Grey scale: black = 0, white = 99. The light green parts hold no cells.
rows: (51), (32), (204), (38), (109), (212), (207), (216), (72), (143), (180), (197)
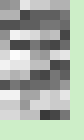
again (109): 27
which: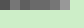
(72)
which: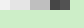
(207)

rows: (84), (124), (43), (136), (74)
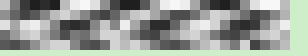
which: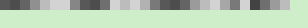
(74)
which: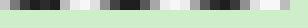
(84)
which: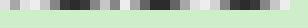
(43)
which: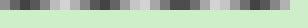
(124)

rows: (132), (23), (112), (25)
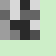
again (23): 39
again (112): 16
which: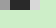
(112)

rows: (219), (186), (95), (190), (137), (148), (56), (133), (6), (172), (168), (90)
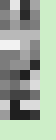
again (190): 72
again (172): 26
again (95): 43
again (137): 94
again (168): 85
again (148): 48
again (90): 12

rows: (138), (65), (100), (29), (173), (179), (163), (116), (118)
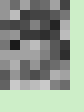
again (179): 63
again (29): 22
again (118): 78

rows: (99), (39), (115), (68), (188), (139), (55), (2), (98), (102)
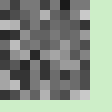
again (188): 42
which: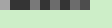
(2)
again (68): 38
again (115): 30
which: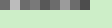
(188)
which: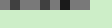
(99)
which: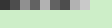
(102)

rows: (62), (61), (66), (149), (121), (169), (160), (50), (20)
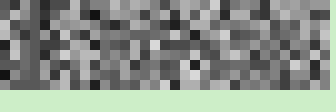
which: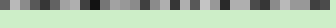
(61)
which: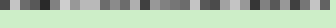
(169)
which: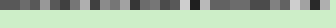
(160)

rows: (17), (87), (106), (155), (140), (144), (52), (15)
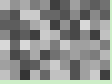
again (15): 75
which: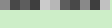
(155)
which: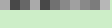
(144)
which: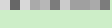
(140)
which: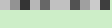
(15)

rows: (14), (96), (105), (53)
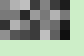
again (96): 47
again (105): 51
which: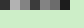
(105)
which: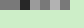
(96)
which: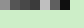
(53)

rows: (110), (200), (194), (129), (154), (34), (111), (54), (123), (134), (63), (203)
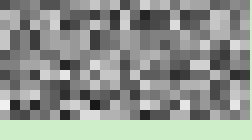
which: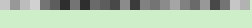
(134)
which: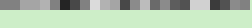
(111)
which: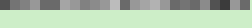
(34)
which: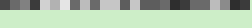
(54)

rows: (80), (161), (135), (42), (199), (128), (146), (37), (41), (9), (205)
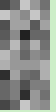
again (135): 63
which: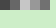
(80)
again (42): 40
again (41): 49

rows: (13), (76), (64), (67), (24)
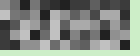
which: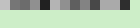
(76)
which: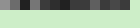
(13)

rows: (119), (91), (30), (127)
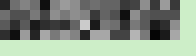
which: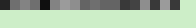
(119)
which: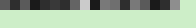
(30)
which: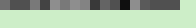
(91)

